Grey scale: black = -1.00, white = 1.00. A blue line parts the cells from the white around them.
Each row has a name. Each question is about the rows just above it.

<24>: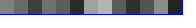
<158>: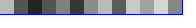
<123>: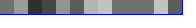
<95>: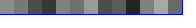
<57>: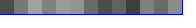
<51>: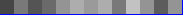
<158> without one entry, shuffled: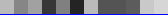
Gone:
[0.10]
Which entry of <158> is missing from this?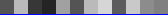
[0.05]
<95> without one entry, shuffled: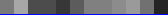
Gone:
[-0.17]
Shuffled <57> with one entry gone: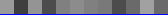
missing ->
[-0.23]
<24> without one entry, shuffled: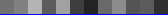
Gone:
[-0.67]

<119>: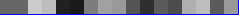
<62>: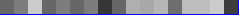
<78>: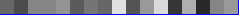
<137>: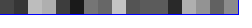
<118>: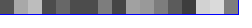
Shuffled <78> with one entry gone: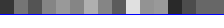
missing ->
[0.71]
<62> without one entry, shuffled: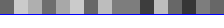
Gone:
[0.43]
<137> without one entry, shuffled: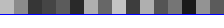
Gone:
[-0.24]
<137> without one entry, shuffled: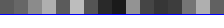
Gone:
[0.54]
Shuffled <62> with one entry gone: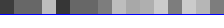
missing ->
[-0.14]
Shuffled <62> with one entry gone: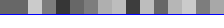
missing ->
[-0.14]
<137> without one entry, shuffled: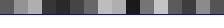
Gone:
[-0.24]

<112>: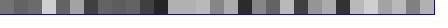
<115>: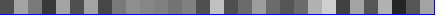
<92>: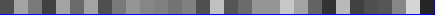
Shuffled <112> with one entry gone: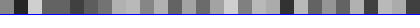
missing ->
[-0.66]
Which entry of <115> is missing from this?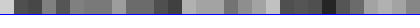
[-0.56]
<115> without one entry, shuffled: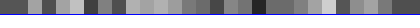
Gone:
[-0.56]
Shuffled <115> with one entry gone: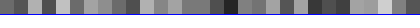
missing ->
[-0.44]
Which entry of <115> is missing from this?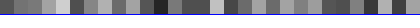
[0.11]
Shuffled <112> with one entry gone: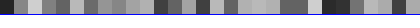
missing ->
[-0.27]
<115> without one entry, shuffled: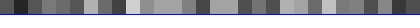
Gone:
[0.23]

